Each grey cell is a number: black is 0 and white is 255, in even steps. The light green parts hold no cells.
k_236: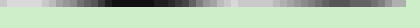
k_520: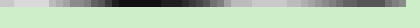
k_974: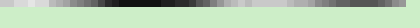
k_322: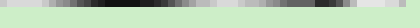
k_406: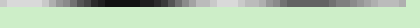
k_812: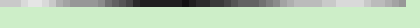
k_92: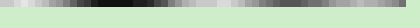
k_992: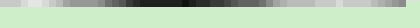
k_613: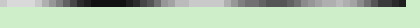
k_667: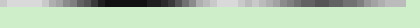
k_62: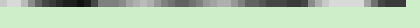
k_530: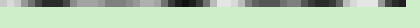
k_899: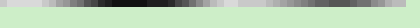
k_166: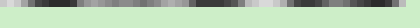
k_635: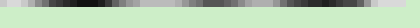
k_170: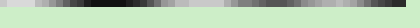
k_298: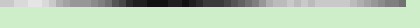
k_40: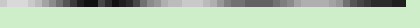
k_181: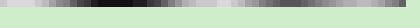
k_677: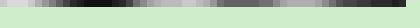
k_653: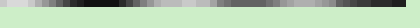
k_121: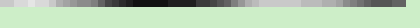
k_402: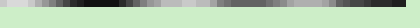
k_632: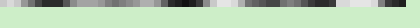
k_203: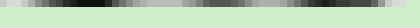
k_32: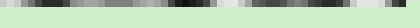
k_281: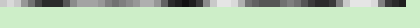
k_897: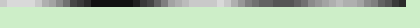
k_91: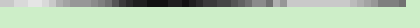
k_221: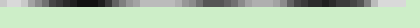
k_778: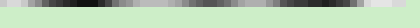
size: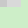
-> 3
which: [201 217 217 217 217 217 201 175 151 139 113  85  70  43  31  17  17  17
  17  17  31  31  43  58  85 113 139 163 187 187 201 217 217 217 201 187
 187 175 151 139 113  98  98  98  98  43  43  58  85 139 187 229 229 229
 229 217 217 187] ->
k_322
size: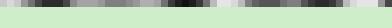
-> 56
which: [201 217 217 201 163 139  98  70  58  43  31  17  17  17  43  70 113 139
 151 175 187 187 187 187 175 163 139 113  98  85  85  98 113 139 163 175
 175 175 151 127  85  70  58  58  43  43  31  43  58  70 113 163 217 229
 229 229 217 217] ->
k_778

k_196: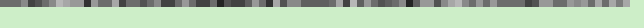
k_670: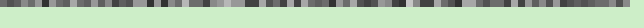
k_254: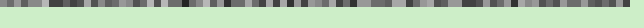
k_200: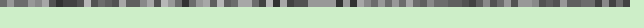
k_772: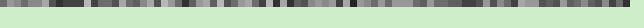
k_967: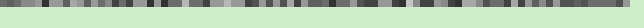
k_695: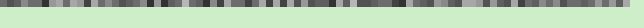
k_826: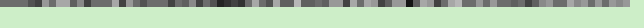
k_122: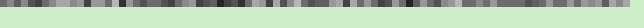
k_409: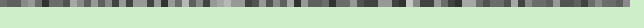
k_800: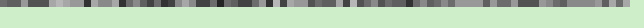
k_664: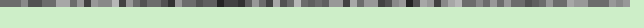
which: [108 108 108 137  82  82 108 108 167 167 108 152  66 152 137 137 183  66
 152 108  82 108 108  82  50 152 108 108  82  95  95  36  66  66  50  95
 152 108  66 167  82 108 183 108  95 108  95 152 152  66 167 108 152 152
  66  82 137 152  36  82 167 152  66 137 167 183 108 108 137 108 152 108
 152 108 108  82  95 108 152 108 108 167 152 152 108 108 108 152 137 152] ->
k_664
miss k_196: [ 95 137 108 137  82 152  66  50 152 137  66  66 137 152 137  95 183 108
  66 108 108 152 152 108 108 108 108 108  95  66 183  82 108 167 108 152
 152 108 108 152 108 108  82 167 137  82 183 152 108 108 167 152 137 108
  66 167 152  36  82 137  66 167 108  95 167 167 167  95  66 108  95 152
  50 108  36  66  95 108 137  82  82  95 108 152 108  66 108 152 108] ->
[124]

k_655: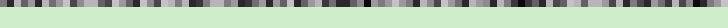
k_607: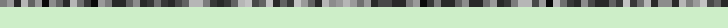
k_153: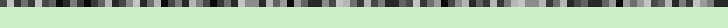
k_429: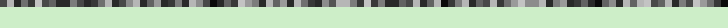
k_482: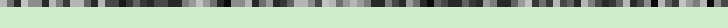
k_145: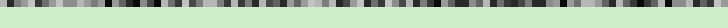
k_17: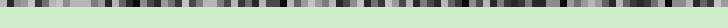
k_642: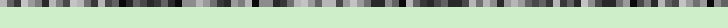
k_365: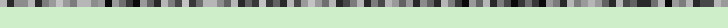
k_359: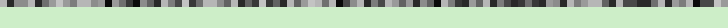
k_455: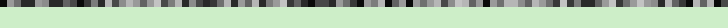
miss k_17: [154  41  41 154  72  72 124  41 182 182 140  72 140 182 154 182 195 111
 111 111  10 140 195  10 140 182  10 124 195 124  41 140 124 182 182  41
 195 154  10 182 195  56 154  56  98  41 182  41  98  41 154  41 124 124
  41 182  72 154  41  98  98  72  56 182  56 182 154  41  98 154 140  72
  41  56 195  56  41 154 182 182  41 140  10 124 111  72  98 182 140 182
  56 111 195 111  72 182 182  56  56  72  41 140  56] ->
[166]
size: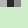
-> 3
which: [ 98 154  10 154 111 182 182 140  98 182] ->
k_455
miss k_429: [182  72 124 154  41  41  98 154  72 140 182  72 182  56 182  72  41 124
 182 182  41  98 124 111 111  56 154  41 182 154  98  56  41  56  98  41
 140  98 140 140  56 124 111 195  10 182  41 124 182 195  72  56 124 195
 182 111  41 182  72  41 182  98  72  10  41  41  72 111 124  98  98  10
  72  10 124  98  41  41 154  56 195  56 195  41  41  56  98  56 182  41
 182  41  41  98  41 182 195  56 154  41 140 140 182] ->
[84]
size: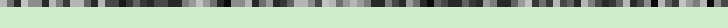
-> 104
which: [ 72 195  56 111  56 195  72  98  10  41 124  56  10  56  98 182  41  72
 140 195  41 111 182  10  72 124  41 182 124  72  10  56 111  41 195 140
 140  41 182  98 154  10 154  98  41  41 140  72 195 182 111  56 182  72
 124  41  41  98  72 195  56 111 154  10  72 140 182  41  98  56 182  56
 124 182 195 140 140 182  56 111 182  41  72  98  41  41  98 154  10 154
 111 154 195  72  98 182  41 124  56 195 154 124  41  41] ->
k_153
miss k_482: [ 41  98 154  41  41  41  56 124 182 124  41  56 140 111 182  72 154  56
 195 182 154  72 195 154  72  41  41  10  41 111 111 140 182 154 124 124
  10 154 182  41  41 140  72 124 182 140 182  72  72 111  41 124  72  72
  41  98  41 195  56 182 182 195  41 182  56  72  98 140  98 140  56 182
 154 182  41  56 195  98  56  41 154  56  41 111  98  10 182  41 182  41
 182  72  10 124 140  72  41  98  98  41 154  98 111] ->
[26]

